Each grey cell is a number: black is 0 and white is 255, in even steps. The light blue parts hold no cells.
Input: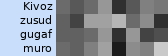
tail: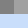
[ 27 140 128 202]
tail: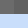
[128 161  27 140 128 202]
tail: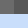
[107 151  48  88 128 119]
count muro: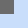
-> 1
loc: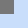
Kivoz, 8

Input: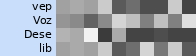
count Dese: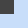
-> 4
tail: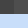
[68 68]
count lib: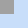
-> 2

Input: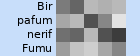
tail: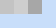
[134]
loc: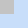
Fumu, 2

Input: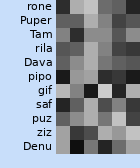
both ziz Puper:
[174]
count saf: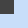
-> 0
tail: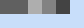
[86]
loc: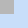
gif, 1

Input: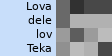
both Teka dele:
[177]
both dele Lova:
[105]
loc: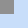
Teka, 1
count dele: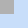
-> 3
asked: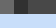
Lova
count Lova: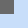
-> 1

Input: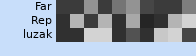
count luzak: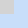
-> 3
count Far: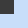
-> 5
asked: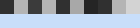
Rep
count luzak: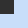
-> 4
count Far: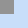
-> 2
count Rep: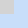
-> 1
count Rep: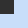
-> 3

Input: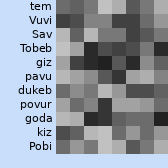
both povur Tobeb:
[162]
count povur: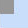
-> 1
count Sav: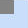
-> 0
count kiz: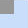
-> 2

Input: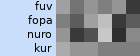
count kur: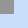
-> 2
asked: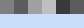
fopa
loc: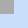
kur, 1
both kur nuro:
[149]
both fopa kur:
[127]

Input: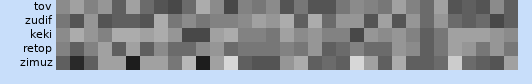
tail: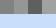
[107  84  72 107 172 139  72 130 119 139  84 119  84  84 119 139 130 119
 161 130 107 161  84  95  84 139  95]
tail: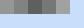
[161 161 150 139]
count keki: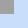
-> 6
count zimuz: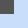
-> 3

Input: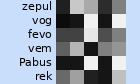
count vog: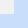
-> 2
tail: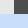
[128]
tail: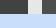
[128]
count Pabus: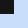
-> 3
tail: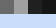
[191]

